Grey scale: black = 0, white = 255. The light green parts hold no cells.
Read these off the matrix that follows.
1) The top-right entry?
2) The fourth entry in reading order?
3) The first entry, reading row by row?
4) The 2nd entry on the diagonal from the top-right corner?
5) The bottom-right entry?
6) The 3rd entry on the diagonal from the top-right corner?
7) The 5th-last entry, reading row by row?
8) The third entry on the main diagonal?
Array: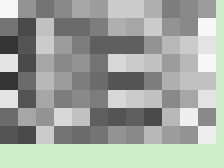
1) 156
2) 137
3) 247
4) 137
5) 238
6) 184
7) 137
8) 203

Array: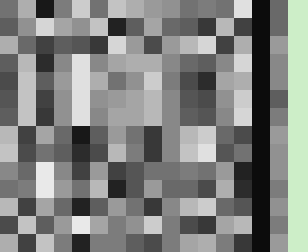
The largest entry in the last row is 195
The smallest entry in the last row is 12
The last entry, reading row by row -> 154
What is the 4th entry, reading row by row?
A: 124
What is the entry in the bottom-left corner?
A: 174
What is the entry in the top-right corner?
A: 105
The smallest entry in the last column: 94
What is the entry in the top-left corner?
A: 114
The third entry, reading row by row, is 24
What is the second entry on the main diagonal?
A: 145
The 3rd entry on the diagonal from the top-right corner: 174
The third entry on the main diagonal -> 65
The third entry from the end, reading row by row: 56
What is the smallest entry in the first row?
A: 12

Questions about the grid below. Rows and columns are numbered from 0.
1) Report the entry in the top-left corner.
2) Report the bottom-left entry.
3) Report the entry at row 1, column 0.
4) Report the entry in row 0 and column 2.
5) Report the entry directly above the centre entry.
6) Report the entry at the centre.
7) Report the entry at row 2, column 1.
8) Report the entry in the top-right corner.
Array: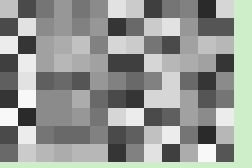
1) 193
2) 105
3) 74
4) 117
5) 63
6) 129
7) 53
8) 214

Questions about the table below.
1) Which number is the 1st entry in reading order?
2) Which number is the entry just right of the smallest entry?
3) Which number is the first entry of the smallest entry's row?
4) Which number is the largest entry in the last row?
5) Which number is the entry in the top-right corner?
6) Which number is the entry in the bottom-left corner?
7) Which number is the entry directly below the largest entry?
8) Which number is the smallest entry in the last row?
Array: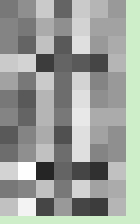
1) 120
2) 100
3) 211
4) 243
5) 153
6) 193
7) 132
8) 60

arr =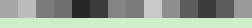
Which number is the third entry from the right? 59
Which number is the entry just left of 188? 166
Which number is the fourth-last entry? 92
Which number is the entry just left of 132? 59

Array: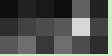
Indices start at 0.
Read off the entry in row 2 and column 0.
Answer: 88
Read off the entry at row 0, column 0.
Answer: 14
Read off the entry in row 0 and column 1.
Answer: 34
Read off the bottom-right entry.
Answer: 44
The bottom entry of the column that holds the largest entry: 76

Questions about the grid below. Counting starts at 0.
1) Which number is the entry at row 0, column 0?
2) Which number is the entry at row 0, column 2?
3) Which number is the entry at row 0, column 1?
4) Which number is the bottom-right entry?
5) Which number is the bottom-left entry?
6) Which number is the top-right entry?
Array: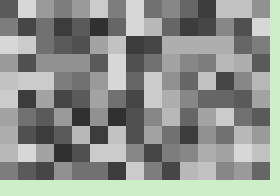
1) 90
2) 154
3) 215
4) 102
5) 125
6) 145

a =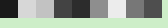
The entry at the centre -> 44
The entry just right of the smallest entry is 215

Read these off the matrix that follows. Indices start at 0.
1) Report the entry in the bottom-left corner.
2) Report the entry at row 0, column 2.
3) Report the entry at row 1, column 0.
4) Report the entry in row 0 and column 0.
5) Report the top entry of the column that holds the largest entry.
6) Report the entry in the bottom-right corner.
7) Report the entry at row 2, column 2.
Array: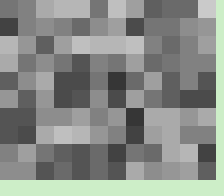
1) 141
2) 170
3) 66
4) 117
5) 202
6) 95
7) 95

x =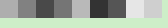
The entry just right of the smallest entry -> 85
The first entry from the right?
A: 207
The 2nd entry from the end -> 230

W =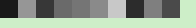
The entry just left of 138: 117
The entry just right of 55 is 106
